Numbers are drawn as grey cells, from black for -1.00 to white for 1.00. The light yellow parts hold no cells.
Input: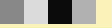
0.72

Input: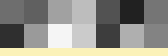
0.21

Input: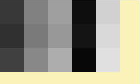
0.07

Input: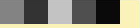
-0.60

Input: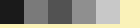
-0.04

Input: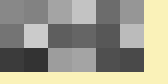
-0.60

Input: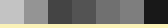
0.16

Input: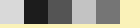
-0.78

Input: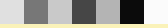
-0.07
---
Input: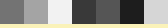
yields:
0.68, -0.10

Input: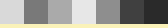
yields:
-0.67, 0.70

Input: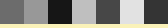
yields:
-0.59, -0.15

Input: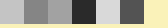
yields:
-0.35, 0.54

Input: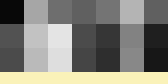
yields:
-0.25, -0.41

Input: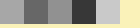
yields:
0.58, 0.31
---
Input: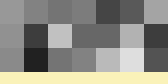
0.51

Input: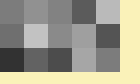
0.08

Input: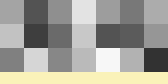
-0.17

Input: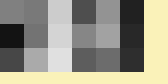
0.66

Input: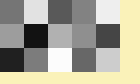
0.39

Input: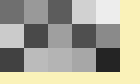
0.25

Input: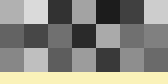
-0.12
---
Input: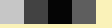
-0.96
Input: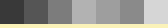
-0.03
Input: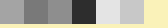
0.11
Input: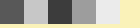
-0.53
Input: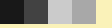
0.59
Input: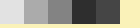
0.03
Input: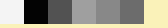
-0.36
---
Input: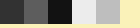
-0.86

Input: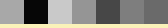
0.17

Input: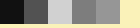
0.64

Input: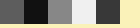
0.06

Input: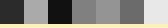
0.00

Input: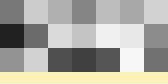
0.54

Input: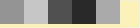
-0.37
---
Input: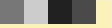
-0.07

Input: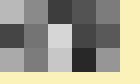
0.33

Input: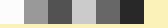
0.98

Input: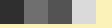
-0.63

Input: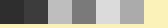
-0.64

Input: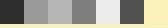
-0.64

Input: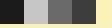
-0.79
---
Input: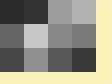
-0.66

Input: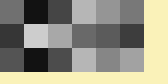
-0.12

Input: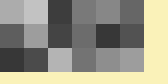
0.35

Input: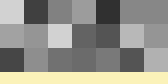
0.65

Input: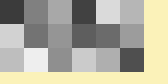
-0.54

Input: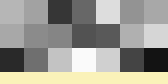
0.43
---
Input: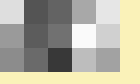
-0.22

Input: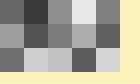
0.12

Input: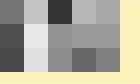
-0.59

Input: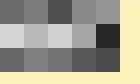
-0.37

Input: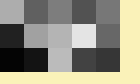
-0.02

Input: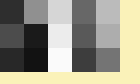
0.68

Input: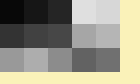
-0.71
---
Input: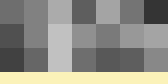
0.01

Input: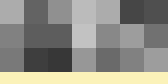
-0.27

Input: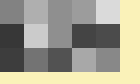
0.59

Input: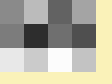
-0.65

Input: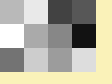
0.33

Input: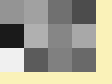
0.38

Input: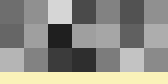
0.25

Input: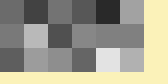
0.45

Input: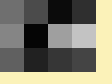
-0.96

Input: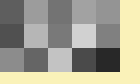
0.43
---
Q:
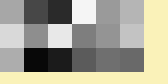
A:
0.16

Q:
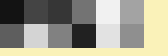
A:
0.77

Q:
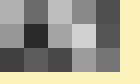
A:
0.64

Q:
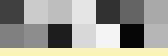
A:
-0.95

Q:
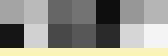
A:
0.69

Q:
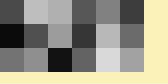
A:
0.44

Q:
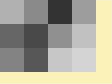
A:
0.13

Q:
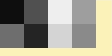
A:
0.66
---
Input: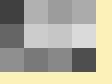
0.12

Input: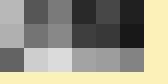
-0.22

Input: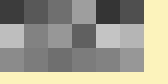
0.09

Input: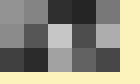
-0.50

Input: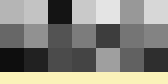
-0.89

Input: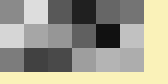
-0.03

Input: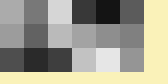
-0.39

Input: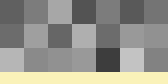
0.43

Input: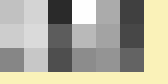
0.05
